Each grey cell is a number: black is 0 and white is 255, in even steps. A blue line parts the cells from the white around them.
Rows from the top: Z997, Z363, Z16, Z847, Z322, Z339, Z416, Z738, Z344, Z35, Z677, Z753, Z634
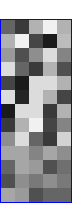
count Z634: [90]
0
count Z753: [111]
0
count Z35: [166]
3
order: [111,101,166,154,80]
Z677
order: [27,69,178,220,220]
Z322

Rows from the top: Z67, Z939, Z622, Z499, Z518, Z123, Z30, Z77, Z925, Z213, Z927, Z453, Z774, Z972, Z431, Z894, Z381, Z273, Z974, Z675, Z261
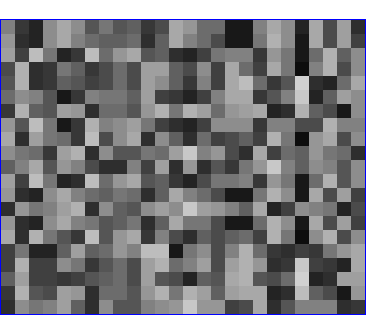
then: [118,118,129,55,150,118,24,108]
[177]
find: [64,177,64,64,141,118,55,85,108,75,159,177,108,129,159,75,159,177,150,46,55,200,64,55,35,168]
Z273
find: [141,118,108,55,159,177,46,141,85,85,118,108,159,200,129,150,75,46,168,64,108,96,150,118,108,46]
Z213
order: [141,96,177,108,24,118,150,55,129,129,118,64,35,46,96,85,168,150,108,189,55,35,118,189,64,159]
Z622
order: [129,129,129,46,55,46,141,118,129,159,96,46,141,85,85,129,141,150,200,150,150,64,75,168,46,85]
Z261
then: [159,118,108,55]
[189]

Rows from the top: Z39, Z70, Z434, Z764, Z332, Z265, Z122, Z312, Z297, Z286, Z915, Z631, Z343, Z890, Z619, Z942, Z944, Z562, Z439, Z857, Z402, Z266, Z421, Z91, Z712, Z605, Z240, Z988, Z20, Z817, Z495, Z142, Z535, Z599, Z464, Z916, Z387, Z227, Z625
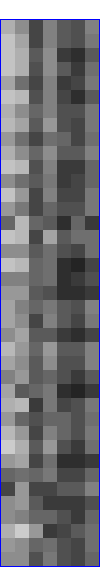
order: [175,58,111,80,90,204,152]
Z495
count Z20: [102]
3
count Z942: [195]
1
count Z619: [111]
0
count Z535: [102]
3
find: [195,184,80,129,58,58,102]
Z915
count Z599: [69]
3

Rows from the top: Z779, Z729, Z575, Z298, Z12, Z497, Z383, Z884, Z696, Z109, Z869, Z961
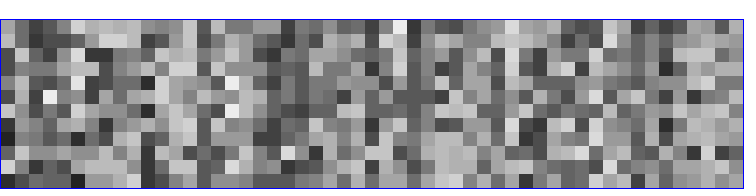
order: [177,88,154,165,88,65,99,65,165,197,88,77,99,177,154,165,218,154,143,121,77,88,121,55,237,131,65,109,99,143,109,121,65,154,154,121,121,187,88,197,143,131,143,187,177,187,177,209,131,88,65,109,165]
Z779
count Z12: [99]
5
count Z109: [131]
4
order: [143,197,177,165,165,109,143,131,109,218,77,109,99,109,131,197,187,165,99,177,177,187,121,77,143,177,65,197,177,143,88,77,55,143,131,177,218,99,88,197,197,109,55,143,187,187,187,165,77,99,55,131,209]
Z869
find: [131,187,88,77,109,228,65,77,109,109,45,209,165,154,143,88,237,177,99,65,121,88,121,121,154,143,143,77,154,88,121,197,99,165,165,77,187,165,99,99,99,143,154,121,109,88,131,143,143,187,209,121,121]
Z12

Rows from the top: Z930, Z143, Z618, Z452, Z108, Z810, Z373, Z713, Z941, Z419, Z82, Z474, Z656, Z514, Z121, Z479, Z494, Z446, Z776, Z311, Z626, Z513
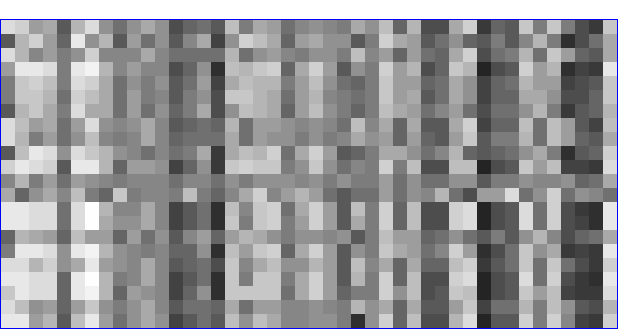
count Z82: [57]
2
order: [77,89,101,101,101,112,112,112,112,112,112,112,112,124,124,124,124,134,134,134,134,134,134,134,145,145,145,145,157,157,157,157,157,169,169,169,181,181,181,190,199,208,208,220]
Z618

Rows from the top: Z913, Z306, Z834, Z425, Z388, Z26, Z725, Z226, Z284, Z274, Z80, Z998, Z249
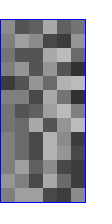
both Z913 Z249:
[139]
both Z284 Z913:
[139]
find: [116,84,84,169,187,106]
Z834
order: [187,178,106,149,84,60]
Z388
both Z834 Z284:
[106]
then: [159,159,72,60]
[139]

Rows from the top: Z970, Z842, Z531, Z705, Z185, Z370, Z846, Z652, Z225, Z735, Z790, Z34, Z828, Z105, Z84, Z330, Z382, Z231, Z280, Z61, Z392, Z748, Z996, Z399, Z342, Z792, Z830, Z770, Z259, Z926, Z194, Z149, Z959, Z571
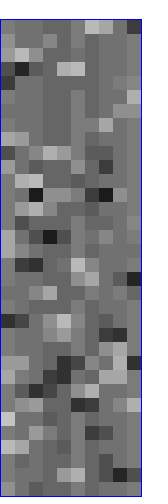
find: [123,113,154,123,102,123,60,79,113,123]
Z926
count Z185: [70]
0
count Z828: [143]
3
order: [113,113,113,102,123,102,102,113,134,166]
Z382

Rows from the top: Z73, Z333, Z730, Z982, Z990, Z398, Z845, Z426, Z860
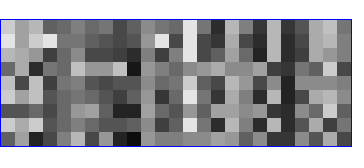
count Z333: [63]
0
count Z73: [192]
1

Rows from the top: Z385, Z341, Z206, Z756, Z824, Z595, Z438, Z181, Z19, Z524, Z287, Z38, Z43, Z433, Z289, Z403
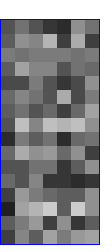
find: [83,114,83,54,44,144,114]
Z385
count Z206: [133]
0
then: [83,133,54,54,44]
[54]
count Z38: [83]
1
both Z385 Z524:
[144]
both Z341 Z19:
[93]

